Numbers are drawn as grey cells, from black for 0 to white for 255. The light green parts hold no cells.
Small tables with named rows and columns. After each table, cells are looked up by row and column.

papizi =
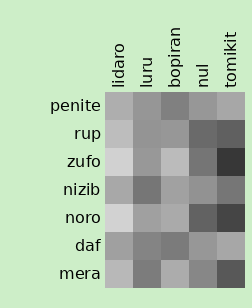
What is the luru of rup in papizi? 148
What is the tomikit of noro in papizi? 69
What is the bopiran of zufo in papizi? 187
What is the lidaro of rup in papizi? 189
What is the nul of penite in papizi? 151
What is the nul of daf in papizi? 151
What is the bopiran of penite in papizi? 128
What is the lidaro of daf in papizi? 160
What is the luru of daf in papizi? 132
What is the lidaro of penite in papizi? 174
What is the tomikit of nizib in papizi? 118
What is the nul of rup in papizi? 106
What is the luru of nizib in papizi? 118
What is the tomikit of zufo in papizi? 55
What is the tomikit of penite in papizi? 167
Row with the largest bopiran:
zufo

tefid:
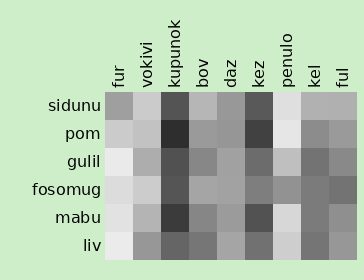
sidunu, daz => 152
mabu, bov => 134
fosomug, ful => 115
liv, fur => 235
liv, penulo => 206
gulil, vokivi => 173
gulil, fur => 234
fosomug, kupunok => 85
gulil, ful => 137
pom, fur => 203
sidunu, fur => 159
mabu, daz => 155
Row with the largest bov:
sidunu

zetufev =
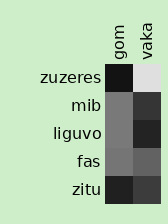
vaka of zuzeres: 223
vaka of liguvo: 35
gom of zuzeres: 19
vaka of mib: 53
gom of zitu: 32
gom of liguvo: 121
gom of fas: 117
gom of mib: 121
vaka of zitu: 60
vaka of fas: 98
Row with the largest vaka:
zuzeres

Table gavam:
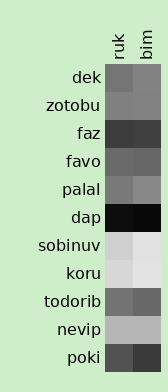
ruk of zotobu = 128
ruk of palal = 121
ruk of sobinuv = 208
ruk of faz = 60
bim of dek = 130
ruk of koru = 215
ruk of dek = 117
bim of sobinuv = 225
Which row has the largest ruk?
koru

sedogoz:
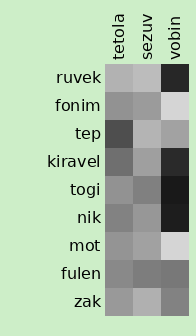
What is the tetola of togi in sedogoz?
146
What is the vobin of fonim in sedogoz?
213
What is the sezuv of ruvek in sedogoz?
188
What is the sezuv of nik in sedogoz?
151
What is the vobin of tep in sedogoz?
162
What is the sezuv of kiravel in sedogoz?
159
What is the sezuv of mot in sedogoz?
161
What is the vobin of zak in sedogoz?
130
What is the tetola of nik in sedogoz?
130
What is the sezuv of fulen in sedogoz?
125
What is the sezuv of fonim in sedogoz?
155
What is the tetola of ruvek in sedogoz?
178
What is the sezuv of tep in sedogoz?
180
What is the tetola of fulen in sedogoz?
137
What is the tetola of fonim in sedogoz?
146
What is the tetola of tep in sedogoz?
78

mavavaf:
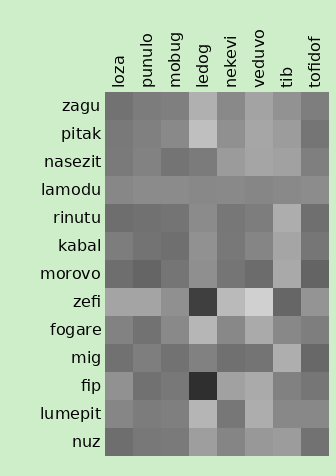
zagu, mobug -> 127
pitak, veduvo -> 166
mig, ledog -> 129
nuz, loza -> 110
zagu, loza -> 114
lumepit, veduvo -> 173
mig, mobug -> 114
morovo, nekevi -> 117
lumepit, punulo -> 124
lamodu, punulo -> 139
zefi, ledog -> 63

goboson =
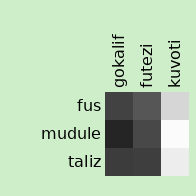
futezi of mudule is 72
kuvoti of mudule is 251
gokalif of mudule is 37
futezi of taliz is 62
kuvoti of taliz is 237
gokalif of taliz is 60
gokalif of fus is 66
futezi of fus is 86
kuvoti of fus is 214

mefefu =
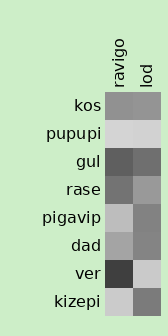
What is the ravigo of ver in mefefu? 63
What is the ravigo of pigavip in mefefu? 189
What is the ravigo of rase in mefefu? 115
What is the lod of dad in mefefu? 132
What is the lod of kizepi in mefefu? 123
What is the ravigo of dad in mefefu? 164
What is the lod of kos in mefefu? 148
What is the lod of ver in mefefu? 202
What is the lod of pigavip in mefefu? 130
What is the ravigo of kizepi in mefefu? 203
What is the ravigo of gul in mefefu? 95
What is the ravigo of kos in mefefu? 145
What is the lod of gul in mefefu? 111
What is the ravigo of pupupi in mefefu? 212
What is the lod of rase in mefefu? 153
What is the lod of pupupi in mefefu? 210

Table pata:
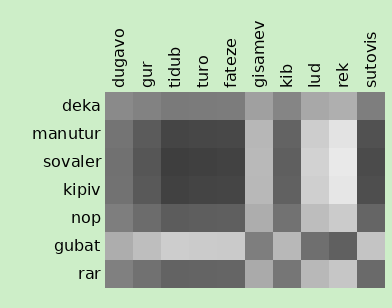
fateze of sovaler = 66
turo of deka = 123
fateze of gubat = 202
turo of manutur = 71
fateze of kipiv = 69
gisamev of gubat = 126
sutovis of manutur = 81
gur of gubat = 190
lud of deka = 168
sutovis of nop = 101
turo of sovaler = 64
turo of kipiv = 68
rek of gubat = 96
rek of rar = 198
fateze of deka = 124
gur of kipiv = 89
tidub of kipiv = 65

